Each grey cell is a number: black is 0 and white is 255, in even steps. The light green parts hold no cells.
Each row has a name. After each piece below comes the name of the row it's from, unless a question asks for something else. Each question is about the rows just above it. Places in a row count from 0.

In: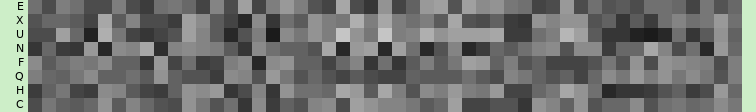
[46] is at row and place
N, 9
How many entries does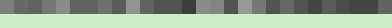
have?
28
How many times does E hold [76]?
9

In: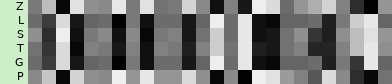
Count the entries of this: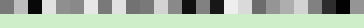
26
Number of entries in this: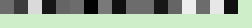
17
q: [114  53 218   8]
T
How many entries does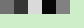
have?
5

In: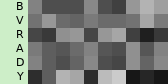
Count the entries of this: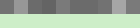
10
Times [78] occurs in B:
4

